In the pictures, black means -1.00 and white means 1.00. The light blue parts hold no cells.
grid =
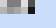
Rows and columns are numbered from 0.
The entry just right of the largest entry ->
-0.37
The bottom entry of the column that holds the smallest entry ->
-0.83
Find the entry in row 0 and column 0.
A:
0.63

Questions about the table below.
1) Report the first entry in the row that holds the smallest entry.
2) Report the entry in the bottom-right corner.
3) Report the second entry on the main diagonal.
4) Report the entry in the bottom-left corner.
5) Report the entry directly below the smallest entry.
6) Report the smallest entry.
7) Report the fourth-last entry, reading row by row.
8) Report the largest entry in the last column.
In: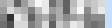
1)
-0.01
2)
-0.01
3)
0.70
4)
-0.12
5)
-0.37
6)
-0.61
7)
0.70
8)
0.83
